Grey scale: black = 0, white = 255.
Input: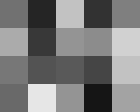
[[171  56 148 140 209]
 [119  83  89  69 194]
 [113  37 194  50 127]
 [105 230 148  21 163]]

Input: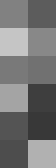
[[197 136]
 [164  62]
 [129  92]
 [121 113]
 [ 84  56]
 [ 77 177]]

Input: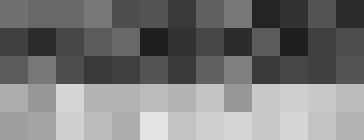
[[172 151 214 179 179 187 179 195 151 201 207 201 187]
 [158 164 207 187 172 227 195 207 214 201 214 195 179]
 [112 104 104 120  78  84  57  97 120  36  50  84  44]
 [ 91 120  78  57  64  84  57  97 128  57  70  64  84]
 [ 64  44  70  91 104  30  50  70  44  91  30  64  78]]

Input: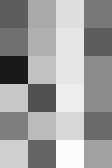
[[207 100 252 161]
 [200  80 237 140]
 [127 187 215 106]
 [112 175 230  93]
 [ 93 169 222 120]
 [ 25 193 230 140]]

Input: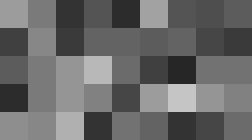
[[156 122  51  84  44 162  84  78  92]
 [142 135 176  51 114  99  51  70 107]
 [ 92 122 149 184 107  64  38 114 114]
 [ 64 135  58  99  99  92  99  70  58]
 [ 44 122 149 129  70 156 197 149 129]]

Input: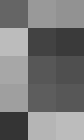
[[188  66  58]
 [167  87  79]
 [159  93  87]
 [101 153 146]
 [ 52 181 188]]

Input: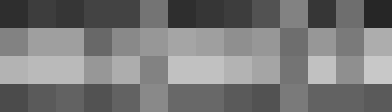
[[179 186 186 151 173 130 193 193 179 165 116 193 143 200]
 [130 159 159 104 137 151 165 159 143 151 110 151 122 173]
 [ 75  90  98  82  98 137 104 104  90  82 122  98  98  90]
 [ 46  61  54  67  67 116  46  54  61  82 130  54 110  38]]

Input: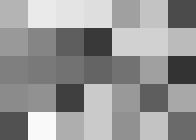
[[180 234 228 222 160 195  75]
 [153 133  94  57 209 209 187]
 [139 145  63 202 153  94 168]
 [127 121 114 100 114 160  51]
 [ 81 249 174 202 145 195 106]]

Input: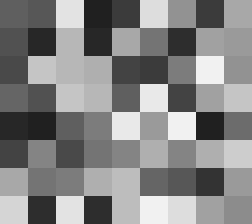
[[213  45 227  45 189 241 221 161 140]
 [168 116 124 175 189 101  87  51 154]
 [101  81 197 183  95 233  67 161 197]
 [ 95  87 227  32  59 221 146  59 168]
 [ 81  39 183  39 168 116  45 161 154]
 [ 73 197 183 175  67  59 124 241 146]
 [ 67 132  73 116 132 175 132 175 205]
 [ 39  32  95 124 233 154 241  32 108]]
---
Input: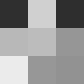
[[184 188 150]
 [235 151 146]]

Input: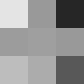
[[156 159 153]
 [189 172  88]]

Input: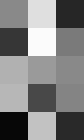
[[ 54 251 122]
 [177 154 137]]

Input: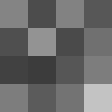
[[ 79 147  74]
 [ 65  60  86]]

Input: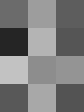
[[ 37 180  85]
 [194 141 148]]

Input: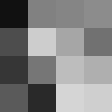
[[ 77 205 166]
 [ 54 118 189]]

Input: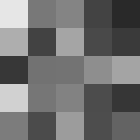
[[174  66 165]
 [ 55 114 115]]

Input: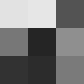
[[119  37 143]
 [ 50  44 122]]
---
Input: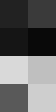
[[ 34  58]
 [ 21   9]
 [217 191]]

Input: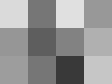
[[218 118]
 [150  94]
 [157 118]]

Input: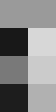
[[154 154]
 [ 24 215]
 [121 203]]

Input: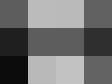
[[ 93 187]
 [ 31  93]
 [ 12 185]]

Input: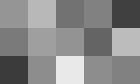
[[149 184]
 [122 159]
 [ 59 141]]

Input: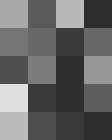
[[169  90]
 [116 104]
 [ 78 124]]

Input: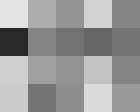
[[228 173]
 [ 41 133]
 [207 159]]

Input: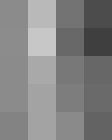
[[139 185]
 [140 199]
 [139 169]]
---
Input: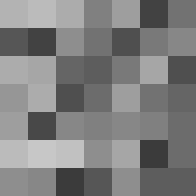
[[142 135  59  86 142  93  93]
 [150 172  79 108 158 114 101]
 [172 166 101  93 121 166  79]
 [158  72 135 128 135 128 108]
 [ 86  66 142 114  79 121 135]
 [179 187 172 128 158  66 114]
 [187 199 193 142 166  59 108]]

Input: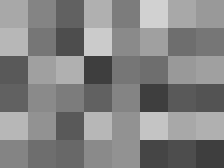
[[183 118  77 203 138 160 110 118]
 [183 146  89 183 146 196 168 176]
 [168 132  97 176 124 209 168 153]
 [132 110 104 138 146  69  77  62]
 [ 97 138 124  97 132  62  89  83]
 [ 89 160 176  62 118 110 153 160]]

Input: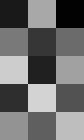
[[ 25 168   2]
 [ 46 211  82]
 [121  54 107]
 [205  32 161]
 [147  95 190]]

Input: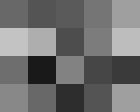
[[136 104  45  84 159]
 [195 174  77 124 189]
 [104  84  90 117 159]
 [110  25 130  70  58]]

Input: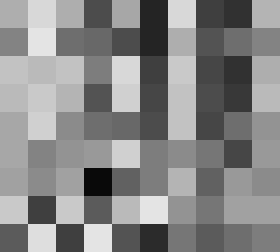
[[ 91 222  63 228  83  43 118  91 110 125]
 [131 228 110 104  76  36 174  83 110 131]
 [167 208 139 110 104  76 194  70 110 147]
 [167 131 147 153 208 125 139 118  70 153]
 [161 139 161   9  97 125 180  97 153 139]
 [174 216 174  76 167  36 216  63  49 180]
 [186 201 180  83 208  70 194  76  56 186]
 [194 186 194 125 216  63 201  70  49 174]
 [201  63 201  91 186 228 147 118 161 161]]

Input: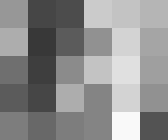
[[151  70  76 203 195 181]
 [173  56  91 145 211 165]
 [125 104 125 132 249  83]
 [111  62 139 195 224 159]
 [ 91  70 173 132 211 145]]

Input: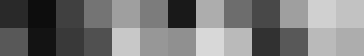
[[ 88  19  57  80 200 151 144 216 186  49  88 186 173]
 [ 41  13  64 116 159 124  25 173 109  72 159 208 194]]
